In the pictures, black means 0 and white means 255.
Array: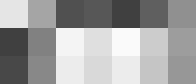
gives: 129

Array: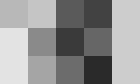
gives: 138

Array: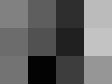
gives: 81

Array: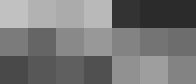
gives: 101

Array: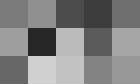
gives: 39

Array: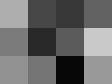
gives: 40

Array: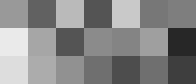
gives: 166
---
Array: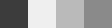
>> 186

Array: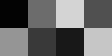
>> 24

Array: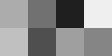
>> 159

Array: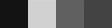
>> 96

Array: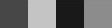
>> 25

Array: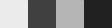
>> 181

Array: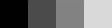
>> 130

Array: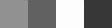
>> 253

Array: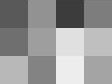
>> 237

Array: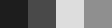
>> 221
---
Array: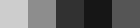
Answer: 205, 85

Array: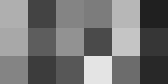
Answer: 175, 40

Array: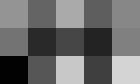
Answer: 148, 212

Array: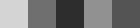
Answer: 212, 84

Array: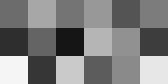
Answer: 108, 231

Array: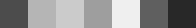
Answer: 76, 40

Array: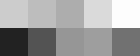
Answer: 204, 113

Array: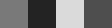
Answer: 121, 78

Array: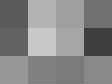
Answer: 90, 136
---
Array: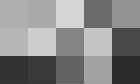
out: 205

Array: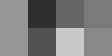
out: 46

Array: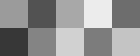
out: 82

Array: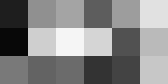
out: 207

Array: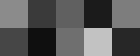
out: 58

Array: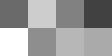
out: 205
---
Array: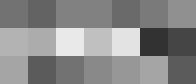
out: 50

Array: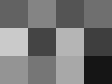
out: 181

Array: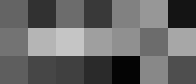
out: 108

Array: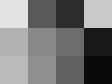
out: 109

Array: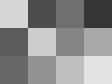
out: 133

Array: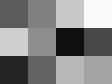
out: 15

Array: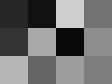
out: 9

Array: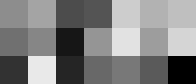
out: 157
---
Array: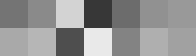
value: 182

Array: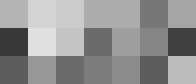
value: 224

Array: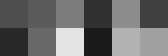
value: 104

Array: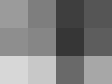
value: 134

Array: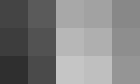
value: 82

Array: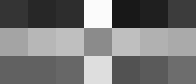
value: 183

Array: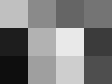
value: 178
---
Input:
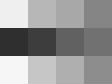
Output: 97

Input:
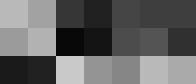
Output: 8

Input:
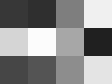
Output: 167

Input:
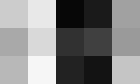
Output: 49

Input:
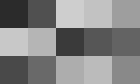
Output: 58

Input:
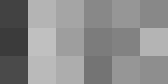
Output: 158

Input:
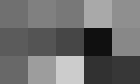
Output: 70
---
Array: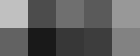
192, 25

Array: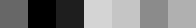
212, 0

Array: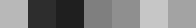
198, 31

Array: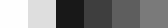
254, 24

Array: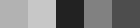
199, 34

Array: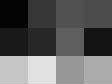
225, 4

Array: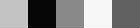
247, 5

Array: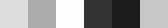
254, 28
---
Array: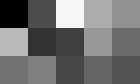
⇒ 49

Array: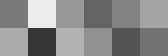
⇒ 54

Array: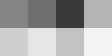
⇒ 229

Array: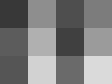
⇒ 176

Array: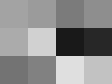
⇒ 209

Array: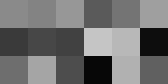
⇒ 71

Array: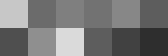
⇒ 143

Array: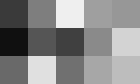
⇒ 85

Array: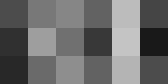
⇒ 158

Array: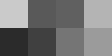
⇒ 64
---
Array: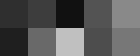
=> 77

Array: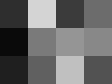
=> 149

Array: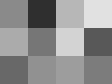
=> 211

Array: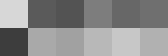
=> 199

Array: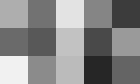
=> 73

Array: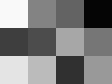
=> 167

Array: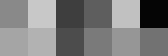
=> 150

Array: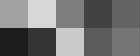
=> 91
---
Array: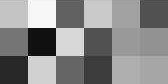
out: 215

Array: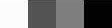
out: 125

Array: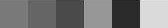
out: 151

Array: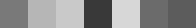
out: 201

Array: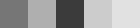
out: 204

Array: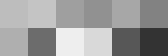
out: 217

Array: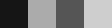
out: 171
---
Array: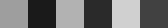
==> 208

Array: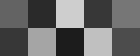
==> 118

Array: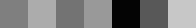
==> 4

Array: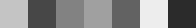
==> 98

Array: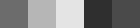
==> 74

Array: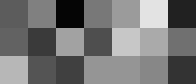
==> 155

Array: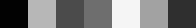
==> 245

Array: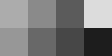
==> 151

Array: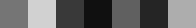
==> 96
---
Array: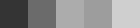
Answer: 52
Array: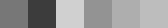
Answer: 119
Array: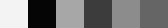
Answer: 243
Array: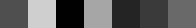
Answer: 79
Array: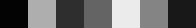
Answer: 3
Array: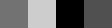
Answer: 114
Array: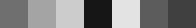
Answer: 111
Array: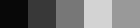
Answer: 8
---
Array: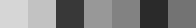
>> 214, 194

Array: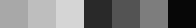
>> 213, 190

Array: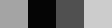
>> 204, 164

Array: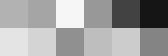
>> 246, 228

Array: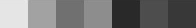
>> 229, 162

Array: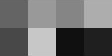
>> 199, 173

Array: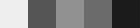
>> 238, 145

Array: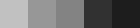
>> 193, 151

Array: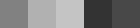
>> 196, 177

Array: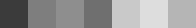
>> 221, 201
